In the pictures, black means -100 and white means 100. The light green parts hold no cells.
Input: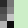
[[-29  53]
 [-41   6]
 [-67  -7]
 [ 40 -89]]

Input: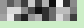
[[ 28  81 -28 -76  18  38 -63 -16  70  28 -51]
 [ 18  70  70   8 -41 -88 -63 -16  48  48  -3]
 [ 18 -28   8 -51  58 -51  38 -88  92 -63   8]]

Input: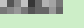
[[ -7   6  19  -7 -33 -20 -20  19 -20]
 [ 52 -33   6  52 -58 -20  40  29  -7]]

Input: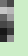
[[ 55  44]
 [-22  23]
 [-69  11]
 [-44 -33]
 [-12 -44]
 [-82 -56]]

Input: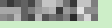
[[ 32  32  32 -23  -1  21  32  42 -55  21  -1  77  10  10]
 [ 10  -1  42 -23 -44  42 -34 -11 -23  -1 -67  21  67 -11]
 [-23 -55 -34 -23 -44  10  54  54  32 -11 -55  54  54  -1]]

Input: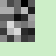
[[ -8  71   5  -8  15]
 [-55  46  71 -67 -77]
 [ 36  36 -19  46 -77]
 [-30 -30 -89 -67  25]
 [ 25 -42 -19 -99 -30]
 [  5 -55  15 -55 -42]]

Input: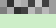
[[ -2  34 -62 -49  45  10  45  22]
 [ 22 -62  45  34 -49  58 -49  22]]

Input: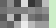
[[-33  46 -46  58 -10 -22 -10]
 [-22  12 -46  71 -58 -33  46]
 [-10   0   0   0  12   0  12]
 [-10 -22  33  84  46  22  22]]

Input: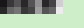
[[-69 -21  -9 -56 -46  24 -34 -21  85]
 [-82 -56 -34 -69 -34  14 -69 -46  62]]
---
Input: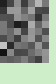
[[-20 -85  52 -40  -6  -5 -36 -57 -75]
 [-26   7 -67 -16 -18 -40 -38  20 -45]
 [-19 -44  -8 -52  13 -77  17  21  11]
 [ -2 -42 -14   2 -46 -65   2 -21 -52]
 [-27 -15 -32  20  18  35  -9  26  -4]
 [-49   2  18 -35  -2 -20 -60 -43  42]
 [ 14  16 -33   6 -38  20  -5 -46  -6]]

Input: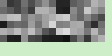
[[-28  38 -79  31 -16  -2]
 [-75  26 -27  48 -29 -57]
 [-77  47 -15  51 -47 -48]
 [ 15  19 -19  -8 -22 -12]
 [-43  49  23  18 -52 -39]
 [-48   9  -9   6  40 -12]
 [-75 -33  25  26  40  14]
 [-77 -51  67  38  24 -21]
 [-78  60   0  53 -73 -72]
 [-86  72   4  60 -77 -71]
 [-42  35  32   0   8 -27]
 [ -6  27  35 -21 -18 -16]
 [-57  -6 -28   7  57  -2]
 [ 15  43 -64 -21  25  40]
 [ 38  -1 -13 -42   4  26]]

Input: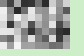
[[ 85   5  80  67  82  87   4]
 [ 24 -18  79 -56  19   8 -48]
 [ 91  70  55  33  89 -68  35]
 [ 26   9  -2  61  54 -14 -62]
 [ 28  75 -59 -36  77  82 -59]
 [ 14  -1 -11  35  54  21 -11]
 [ 11 -27  19  12  16  14 -66]
 [-14  71  -4  77  42  83  61]
 [-10 -54 -59 -41   4  11  19]
 [ 31  21 -67  14  45 -30  65]]

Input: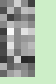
[[-20  39 -57 -43 -46 -22 -51   5  31 -39  -6]
 [ 25 -25 -30  50  78  45  96  49 -48  46   9]
 [ 42  -1  64 -10   8   9  10  26 -23  -9  63]
 [ 12   6 -69  29  29  18  77  31   1  50   9]
 [ -9 -20 -65  34  45  22  60   9 -15  43 -50]]

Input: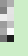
[[-11  32  22  86   0  17]
 [-77  97  50  77  79  37]]

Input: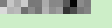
[[ 70  -2]
 [ 41  55]
 [ 46  33]
 [-13  59]
 [  9  -6]
 [ -8  -5]
 [ 40  34]
 [ 13   6]
 [ 22   7]
 [-61 -31]
 [-40 -97]
 [ -6   9]
 [  3  -2]]

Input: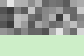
[[ 16 -33 -20 -36  26]
 [  4 -54 -32 -52  80]
 [-21  47  49  -2  40]
 [  6  22  42 -28  38]
 [-21 -31 -12  54  11]
 [-20  31 -25 -13  40]
 [-36  13   8   6 -20]
 [ 34 -15  38  12  -8]
 [ 78  -7 -53  25 -13]
 [ 18  25  54 -14 -29]
 [-15  50 -19 -18  26]
 [ 67  11   3  57  34]]

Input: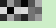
[[ -64   70  -77]
 [  29 -100   20]
 [ -30   64  -40]
 [ -73   71  -94]
 [ -10  -10  -33]
 [  21  -21   36]]

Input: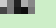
[[-46  59]
 [ -6  -4]
 [-81 -73]
 [-90  35]
 [ -5   7]]
